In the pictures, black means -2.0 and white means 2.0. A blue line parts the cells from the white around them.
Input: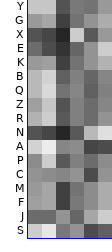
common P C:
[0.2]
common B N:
[0.9]
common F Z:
[0.5]
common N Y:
[-0.7]
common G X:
[0.4]
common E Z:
[-0.3]
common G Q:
[-0.2]

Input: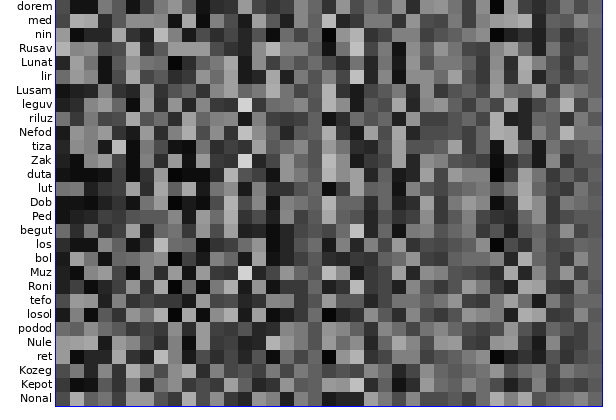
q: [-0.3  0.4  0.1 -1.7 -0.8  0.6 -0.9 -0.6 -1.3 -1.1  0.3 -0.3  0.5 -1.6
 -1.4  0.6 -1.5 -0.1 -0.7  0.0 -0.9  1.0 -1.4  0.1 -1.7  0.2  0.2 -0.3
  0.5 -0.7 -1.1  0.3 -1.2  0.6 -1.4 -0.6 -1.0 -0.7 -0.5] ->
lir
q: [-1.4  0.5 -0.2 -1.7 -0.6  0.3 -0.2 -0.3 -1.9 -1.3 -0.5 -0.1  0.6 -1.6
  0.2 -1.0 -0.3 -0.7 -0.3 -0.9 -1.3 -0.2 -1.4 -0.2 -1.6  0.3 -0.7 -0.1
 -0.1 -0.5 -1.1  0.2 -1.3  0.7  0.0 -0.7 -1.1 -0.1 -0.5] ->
Lunat
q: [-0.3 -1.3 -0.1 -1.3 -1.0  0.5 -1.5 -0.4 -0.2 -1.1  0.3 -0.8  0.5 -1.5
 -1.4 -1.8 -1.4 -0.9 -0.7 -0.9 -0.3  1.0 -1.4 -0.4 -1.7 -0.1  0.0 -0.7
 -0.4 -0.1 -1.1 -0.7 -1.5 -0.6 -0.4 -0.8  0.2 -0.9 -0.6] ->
begut
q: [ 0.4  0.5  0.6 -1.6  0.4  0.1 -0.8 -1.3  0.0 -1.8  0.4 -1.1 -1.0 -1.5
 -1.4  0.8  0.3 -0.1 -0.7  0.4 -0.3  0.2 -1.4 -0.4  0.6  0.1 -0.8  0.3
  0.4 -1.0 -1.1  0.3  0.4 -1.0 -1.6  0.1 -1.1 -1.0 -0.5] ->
Nule

